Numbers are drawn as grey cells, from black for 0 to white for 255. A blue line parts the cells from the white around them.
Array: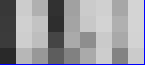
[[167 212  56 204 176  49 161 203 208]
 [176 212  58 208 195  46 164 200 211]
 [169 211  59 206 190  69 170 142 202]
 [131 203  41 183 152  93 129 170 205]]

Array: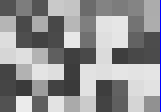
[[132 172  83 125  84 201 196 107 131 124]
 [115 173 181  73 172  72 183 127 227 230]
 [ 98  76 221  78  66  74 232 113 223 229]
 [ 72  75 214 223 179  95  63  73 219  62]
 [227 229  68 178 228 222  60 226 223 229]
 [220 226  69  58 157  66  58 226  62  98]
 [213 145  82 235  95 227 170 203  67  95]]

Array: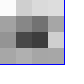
[[218 221 251 207]
 [114 166 162 135]
 [ 61 207 148  72]
 [166 167 167 176]]

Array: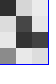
[[214 235  47]
 [ 70 229 220]
 [ 51  66 231]
 [233 221 139]]

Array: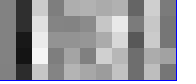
[[207 123 130  47 203 126 174 178 171 177 101]
 [199 118 130  47 224 132 131 139 198 233 123]
 [203 118 130  24 235 147 147 150 171 216  88]
 [172 162 130  20 245 126 164 128 208 183 110]
 [190 118 129  44 198 132 180 167 156 194 110]]

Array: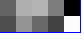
[[124   1 100 175 180]
 [ 67 251  78 148 106]]

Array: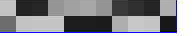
[[ 37 175 194  35  38 149 161 167 147  57  48]
 [196  24 109 195 197 197  29  29  27 174 199]]

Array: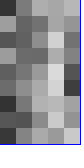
[[167 183  52 123 174]
 [166 149 158 100 114]
 [209 114  85  97 142]
 [173 130 156 107 106]
 [218  84  95 118 154]
 [211  62 108 142 171]
 [184 162  51 120 178]
 [202 147  86  83 139]
 [154 201  56 132 170]]

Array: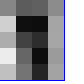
[[ 96 140 134  92]
 [ 13 165 208  15]
 [ 45 166 173  66]
 [ 13 155 236 102]
 [ 37 163 192 116]]
